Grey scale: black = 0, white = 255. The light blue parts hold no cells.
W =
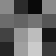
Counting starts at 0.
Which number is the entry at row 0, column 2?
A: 9
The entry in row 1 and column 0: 108
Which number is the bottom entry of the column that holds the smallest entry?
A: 203
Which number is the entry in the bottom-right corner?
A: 59
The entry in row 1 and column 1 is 100

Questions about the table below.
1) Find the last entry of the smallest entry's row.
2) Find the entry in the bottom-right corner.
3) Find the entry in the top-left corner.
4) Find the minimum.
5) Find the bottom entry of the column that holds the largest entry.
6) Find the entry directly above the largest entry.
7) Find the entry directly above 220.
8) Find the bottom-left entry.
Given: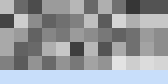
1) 83
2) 213
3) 191
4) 54
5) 227
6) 169
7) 163
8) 128

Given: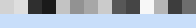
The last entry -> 109
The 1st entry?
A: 210
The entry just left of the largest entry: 69
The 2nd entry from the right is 61

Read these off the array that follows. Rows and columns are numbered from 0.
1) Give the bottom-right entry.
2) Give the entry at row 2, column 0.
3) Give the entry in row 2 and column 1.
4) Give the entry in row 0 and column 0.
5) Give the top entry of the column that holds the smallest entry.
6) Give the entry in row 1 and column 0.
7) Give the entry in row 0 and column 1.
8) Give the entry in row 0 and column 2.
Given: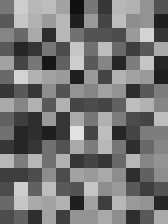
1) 169
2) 133
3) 105
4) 119
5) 17
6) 89
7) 205
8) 183

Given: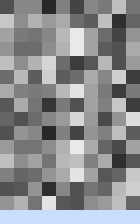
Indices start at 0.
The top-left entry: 81
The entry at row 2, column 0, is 162
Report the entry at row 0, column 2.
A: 135
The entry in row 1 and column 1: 141
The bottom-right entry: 101
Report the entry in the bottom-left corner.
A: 148
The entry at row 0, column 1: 135
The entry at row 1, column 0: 199
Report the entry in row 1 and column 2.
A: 178
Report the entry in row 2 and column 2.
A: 116
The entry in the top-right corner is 116

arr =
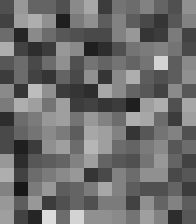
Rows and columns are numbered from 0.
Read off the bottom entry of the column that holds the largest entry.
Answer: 219
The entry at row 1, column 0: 66
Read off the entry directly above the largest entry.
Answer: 60
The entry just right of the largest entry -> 108
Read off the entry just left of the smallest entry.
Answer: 130
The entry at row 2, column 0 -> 108
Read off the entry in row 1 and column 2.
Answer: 174
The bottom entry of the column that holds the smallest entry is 66
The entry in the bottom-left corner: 159
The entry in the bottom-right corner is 87
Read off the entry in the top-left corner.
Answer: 80
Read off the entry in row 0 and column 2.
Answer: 100
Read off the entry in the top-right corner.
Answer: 144
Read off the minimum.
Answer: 23
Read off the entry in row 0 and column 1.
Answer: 152
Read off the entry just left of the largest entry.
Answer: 37
